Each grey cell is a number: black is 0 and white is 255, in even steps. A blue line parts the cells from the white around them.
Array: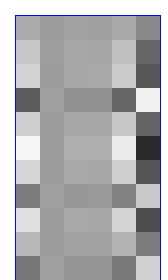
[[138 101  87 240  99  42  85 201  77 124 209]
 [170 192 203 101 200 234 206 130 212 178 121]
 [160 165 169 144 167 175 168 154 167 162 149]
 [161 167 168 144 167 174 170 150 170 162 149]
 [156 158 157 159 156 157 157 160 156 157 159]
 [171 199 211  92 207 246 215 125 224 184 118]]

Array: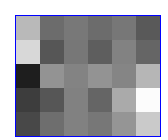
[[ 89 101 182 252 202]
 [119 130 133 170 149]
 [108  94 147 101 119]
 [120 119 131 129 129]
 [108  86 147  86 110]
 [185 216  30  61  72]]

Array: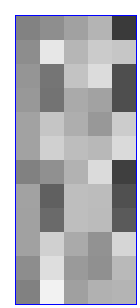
[[ 58 198  78  78 204 218  63  80  90 214 185 180]
 [180 203 220 162 152 184 219 188 187 146 144 177]
 [161 182 195 170 174 189 178 190 190 170 154 160]
 [142 231 117 115 197 208 144  96 106 208 222 242]
 [130 141 149 152 162 162 129 162 161 161 141 129]]

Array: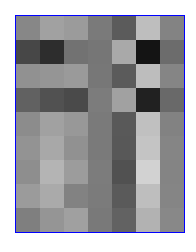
[[131 108 133 105 130 133 132 133 136]
 [190  20 189  33 192 196 210 190 178]
 [ 91 169  91 161  89  88  81  90  98]
 [122 118 119 124 122 122 124 123 121]
 [155 114 154  74 152 145 156 130 160]
 [161  45 149  81 161 168 180 170 149]
 [135  71 145  97 140 147 142 155 127]]

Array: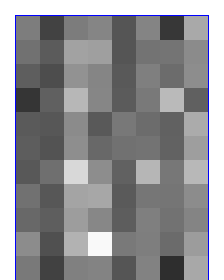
[[169 139 141  96 171 158 184 140 132 156 168]
 [ 55 116 108 186  97  98 119 117 114 107  46]
 [132 115 127 121 108 115 182 118 127 126 130]
 [ 85  85  89  91 120 113  97  90  93 121  85]
 [133 159 133 134  89 104 141 167 135 249 131]
 [124 162 146 183 139 142 216 164 157 178 128]
 [ 66  91  77  96  87  83 111  87  94  80  65]
 [125 113  94  53  90  93  88 113 104 140 121]]

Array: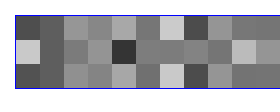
[[117 149 116]
 [119 187 115]
 [149 117 149]
 [ 76 131  76]
 [203 124 201]
 [118 125 112]
 [168  52 167]
 [135 148 132]
 [150 123 144]
 [ 94  94  94]
 [ 78 201  82]]
